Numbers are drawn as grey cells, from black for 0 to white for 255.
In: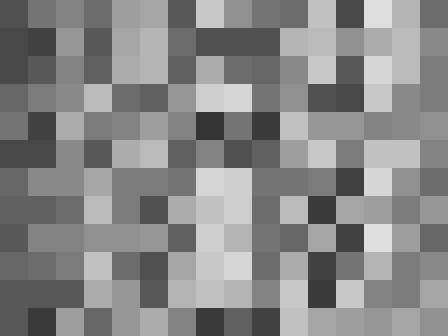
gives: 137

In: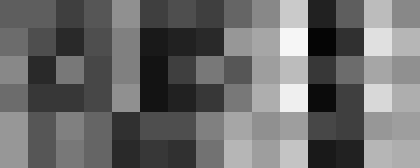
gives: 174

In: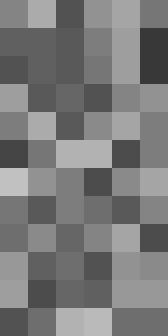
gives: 138

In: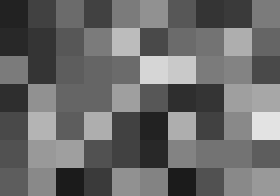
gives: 227

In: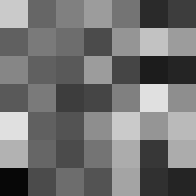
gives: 186
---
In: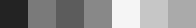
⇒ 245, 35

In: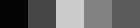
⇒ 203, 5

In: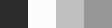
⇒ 252, 44

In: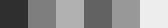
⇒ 237, 48

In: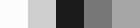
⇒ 251, 27

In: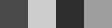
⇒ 205, 45

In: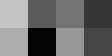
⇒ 196, 4

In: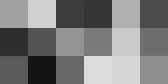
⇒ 220, 20

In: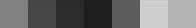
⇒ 207, 30
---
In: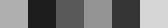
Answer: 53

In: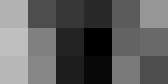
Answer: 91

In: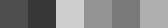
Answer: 121

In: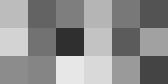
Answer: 120

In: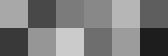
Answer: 182

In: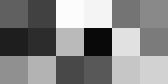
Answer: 116

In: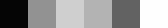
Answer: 98
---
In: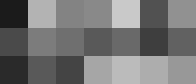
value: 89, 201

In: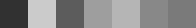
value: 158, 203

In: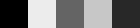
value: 100, 236

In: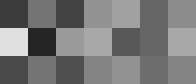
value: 168, 224

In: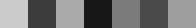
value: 23, 203

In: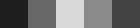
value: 217, 217
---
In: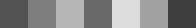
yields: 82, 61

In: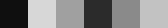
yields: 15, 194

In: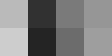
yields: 186, 158

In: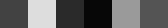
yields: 66, 84

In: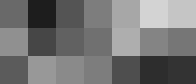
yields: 105, 51

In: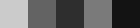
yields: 203, 19
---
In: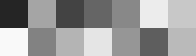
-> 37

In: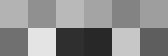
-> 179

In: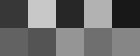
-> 55

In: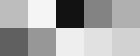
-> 189

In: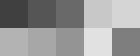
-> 64

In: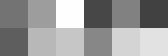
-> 115
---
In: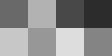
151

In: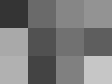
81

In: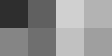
111

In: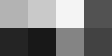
24

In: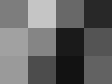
133

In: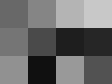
74

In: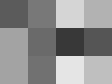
106

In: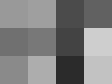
120

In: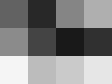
68

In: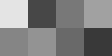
147
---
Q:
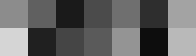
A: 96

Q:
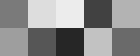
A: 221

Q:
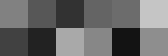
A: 87

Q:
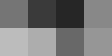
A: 58

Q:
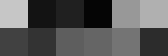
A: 19

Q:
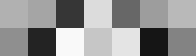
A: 165
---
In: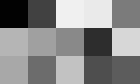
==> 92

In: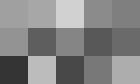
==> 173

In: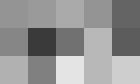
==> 206

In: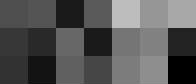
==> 0

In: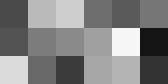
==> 51

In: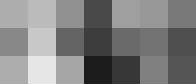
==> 85
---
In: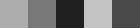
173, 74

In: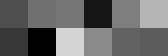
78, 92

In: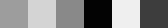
157, 61

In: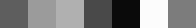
94, 124

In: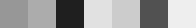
151, 238

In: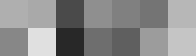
175, 197
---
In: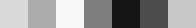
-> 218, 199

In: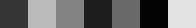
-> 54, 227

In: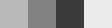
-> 185, 235

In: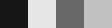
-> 23, 193

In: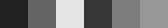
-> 33, 152

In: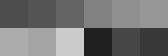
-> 77, 57

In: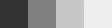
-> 51, 238

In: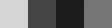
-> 213, 117

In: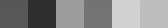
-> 87, 189

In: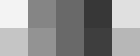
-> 243, 183
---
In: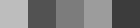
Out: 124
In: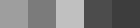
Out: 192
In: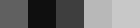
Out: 62
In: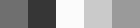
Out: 251
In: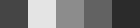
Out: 140
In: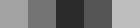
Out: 42
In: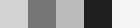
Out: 187
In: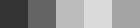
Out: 188
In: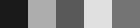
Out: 89
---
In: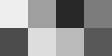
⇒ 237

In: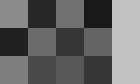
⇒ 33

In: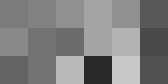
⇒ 137

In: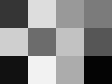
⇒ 207

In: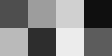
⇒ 78

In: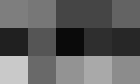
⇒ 32
